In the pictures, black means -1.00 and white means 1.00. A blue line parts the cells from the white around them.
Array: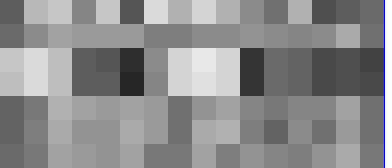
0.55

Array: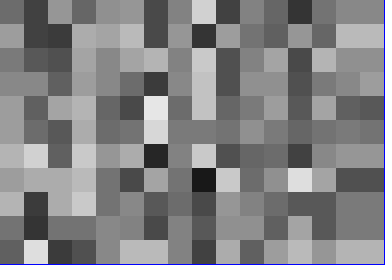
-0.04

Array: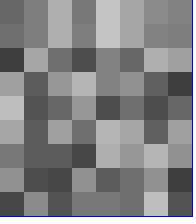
-0.51

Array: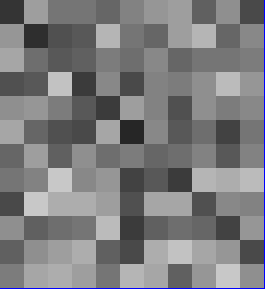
0.30

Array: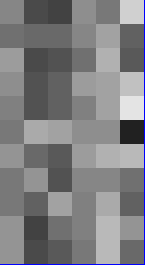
0.22

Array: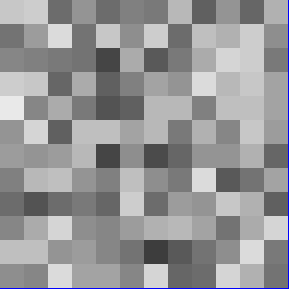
0.05

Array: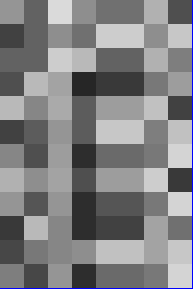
-0.23

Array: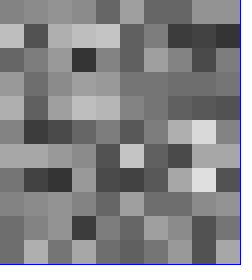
-0.20
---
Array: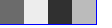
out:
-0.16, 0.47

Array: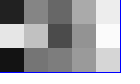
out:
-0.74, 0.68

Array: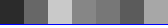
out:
-0.66, 0.31

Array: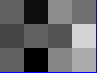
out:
-0.24, 0.34

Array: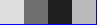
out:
0.74, 0.46

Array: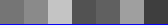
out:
-0.08, -0.51

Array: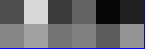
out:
-0.39, 0.16
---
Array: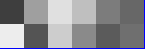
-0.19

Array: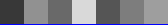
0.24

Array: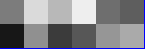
-0.26

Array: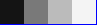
0.91

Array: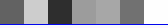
0.99

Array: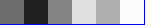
0.97

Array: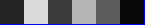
-0.94
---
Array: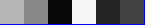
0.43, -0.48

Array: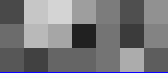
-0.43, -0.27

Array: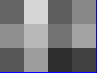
-0.21, -0.49

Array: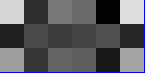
0.68, 0.28

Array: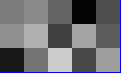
-0.03, 0.23

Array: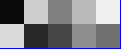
-0.92, -0.11

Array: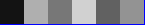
-0.85, 0.15
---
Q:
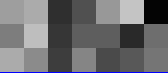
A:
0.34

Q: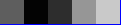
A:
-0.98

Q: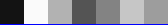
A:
0.96

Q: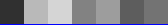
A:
0.45

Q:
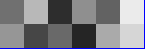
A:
0.44

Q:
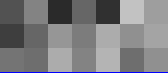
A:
0.03

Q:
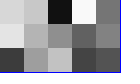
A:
0.57

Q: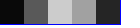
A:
-0.30
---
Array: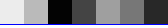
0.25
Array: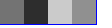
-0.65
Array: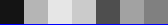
-0.39
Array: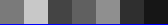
0.12
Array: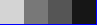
-0.06
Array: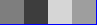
-0.52
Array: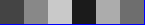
-0.79
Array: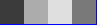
0.35
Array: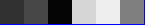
0.67
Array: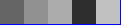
0.35
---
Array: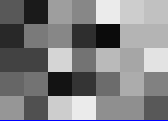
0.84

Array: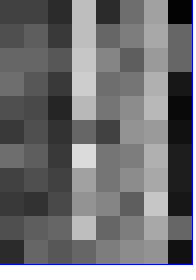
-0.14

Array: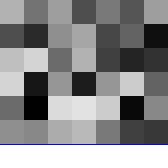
-0.05

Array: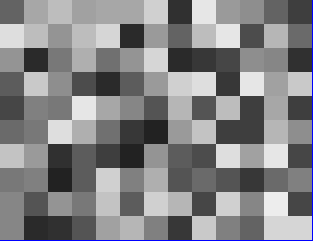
0.11

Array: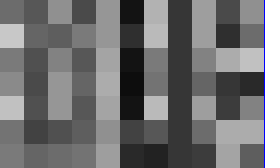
0.24

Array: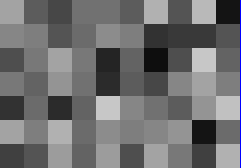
-0.34

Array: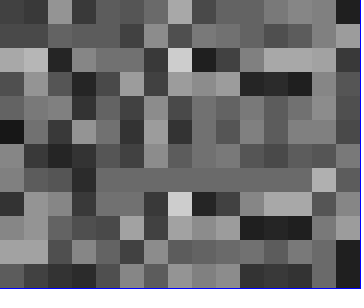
0.05
